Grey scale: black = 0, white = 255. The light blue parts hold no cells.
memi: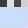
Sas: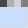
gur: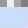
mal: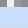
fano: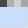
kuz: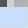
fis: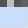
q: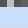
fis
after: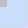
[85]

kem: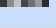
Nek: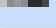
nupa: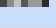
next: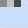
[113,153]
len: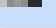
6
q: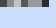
nupa
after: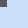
[153]
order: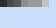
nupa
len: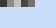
5
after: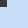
[140]

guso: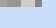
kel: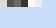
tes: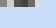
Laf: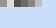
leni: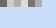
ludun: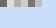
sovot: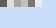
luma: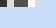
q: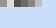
Laf
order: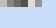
Laf
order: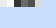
kel
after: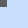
[220]

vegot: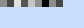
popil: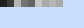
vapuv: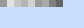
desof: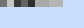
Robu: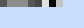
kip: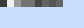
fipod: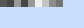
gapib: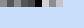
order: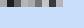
popil
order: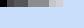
gapib
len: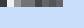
9
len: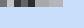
9
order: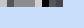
gapib
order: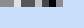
Robu

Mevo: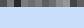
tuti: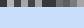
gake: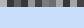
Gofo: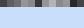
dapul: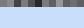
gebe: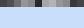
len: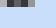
5
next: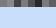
[150,95]
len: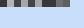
10
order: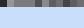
Mevo
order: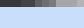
tuti

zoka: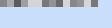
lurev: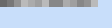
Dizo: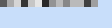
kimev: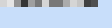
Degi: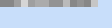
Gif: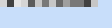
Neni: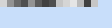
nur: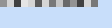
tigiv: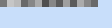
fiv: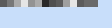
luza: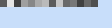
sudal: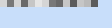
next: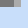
[213,198]
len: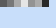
7
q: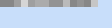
Degi
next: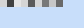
[147,65]
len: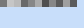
11

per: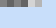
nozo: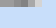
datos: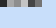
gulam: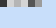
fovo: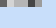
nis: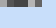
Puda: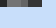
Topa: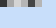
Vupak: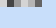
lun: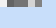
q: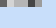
fovo
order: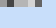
fovo
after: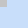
[69]
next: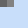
[100,212]
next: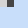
[156,212]

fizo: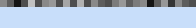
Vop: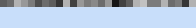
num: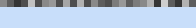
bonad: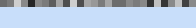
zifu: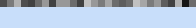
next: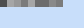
[137,53]
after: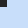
[137]

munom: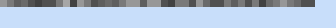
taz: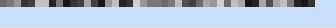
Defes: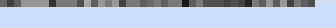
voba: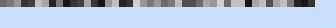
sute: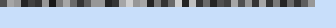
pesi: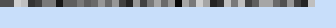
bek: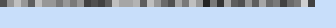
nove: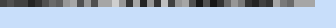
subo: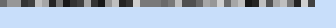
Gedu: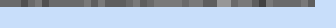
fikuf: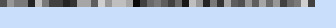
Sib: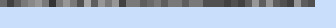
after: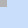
[94]
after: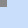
[151]
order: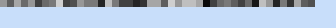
fikuf

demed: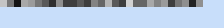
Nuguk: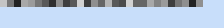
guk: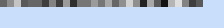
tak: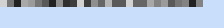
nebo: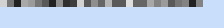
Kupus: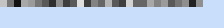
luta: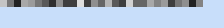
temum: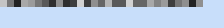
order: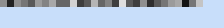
Kupus
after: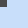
[210]

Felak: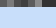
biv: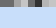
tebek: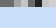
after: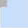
[197]
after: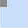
[50]

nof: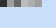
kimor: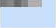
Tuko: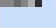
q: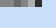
Tuko
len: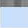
4
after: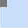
[133]
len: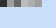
6

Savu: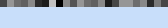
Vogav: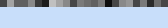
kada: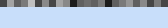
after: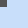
[150]
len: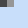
2
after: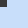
[28]
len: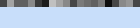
20
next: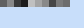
[96,122]
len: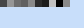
10
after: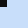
[70]

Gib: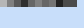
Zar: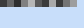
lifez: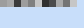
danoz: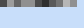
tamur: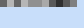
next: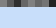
[75,75]
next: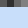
[102,116]

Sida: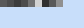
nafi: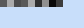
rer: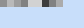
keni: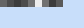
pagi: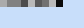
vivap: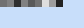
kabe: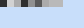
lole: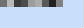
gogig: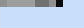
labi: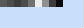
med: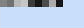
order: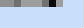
gogig
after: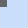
[76]
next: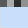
[10,60]
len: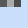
3
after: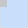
[60]
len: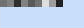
9
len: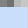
4

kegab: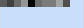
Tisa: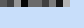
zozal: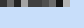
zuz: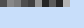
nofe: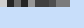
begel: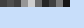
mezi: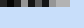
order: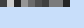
nofe
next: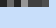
[123,123]
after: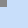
[123]
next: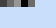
[123,123]
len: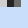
3
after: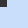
[107]
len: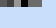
6

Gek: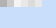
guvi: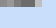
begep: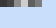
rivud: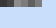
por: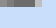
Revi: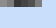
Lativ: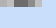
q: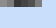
Revi
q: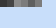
rivud
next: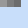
[108,191]
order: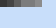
rivud

